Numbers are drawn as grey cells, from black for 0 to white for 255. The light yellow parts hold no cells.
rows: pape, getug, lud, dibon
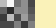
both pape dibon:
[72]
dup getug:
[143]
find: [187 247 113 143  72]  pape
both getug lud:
[99]
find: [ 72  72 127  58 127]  dibon

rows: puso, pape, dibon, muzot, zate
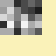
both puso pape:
[74]
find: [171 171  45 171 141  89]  zate
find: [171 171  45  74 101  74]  puso
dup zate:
[171]
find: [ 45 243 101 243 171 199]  muzot
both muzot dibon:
[199]

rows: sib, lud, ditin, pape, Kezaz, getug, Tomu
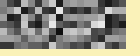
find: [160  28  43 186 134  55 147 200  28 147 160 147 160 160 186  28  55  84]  ditin
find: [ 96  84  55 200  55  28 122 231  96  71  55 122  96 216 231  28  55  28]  pape
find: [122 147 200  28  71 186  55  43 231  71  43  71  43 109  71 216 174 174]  lud

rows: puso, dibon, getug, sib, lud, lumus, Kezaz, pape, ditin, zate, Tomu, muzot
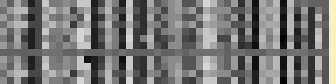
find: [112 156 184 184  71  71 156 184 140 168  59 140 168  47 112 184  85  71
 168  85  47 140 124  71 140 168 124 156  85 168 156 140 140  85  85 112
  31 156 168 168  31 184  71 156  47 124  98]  sib
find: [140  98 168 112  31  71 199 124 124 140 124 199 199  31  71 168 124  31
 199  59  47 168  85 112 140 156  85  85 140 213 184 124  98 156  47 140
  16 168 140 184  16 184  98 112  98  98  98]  puso
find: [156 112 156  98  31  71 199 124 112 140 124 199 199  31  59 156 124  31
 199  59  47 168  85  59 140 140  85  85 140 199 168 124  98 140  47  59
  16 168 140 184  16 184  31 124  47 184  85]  Kezaz

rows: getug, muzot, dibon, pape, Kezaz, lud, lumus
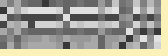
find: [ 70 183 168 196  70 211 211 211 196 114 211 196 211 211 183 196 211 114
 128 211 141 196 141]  pape
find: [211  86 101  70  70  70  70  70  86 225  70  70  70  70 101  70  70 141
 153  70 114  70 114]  dibon
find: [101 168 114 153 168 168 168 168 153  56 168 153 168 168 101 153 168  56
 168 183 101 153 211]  lumus
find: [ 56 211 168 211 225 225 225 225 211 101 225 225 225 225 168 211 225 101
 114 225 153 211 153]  muzot

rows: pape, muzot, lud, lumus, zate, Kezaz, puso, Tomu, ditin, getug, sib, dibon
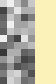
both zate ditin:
[187]
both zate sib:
[199]

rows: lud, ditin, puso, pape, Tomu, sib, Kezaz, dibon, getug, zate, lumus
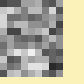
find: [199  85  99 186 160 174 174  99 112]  getug
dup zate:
[226]
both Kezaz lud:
[160]
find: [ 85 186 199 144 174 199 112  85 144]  lumus
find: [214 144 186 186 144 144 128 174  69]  pape
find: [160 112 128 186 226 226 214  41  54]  zate

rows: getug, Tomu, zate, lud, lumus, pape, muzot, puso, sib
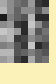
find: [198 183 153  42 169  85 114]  lumus
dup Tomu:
[140]
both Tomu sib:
[100]
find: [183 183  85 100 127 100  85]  puso
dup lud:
[140]

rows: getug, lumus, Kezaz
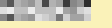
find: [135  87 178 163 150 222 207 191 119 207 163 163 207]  Kezaz
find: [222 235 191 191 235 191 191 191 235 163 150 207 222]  lumus

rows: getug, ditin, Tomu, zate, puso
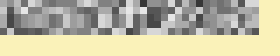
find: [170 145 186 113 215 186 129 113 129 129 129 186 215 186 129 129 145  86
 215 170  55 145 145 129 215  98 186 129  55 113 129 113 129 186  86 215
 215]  getug
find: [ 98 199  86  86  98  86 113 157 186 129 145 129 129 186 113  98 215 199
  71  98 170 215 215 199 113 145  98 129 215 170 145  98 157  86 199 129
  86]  puso
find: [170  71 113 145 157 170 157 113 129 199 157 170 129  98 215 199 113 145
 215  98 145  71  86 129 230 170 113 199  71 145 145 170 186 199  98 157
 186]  Tomu

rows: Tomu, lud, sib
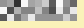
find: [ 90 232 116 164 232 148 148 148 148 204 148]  sib
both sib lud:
[232]
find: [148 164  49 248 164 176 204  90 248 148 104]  Tomu

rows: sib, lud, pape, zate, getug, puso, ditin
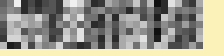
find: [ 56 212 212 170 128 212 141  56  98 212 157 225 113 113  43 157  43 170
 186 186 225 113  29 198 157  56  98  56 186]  puso
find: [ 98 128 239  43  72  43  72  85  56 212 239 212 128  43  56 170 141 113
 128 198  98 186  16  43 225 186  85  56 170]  sib

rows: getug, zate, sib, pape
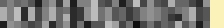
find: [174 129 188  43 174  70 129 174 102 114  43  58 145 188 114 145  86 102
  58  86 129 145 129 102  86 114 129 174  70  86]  zate
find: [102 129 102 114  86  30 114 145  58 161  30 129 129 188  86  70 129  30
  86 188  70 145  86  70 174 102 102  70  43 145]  getug

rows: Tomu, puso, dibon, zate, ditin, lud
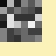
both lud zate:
[105]
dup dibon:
[51]
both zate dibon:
[225]
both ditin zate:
[105]
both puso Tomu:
[89]
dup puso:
[77]
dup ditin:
[63]

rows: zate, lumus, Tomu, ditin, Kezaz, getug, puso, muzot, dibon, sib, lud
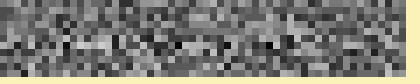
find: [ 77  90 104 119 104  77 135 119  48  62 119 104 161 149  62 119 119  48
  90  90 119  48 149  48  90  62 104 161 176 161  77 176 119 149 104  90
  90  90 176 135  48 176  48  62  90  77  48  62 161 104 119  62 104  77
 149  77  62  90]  Tomu
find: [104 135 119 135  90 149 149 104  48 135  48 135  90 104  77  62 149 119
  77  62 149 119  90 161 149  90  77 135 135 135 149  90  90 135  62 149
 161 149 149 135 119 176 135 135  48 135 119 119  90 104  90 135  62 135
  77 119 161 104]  ditin
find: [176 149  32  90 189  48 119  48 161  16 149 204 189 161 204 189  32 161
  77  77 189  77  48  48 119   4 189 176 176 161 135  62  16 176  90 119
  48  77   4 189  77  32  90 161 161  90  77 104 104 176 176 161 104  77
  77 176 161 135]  puso
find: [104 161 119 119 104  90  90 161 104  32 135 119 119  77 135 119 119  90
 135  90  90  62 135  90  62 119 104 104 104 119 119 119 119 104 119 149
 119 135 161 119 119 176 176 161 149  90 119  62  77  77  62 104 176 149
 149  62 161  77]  Kezaz
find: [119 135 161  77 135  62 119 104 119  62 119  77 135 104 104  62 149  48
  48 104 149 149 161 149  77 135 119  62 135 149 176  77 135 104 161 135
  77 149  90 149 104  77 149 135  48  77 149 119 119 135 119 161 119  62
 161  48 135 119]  zate

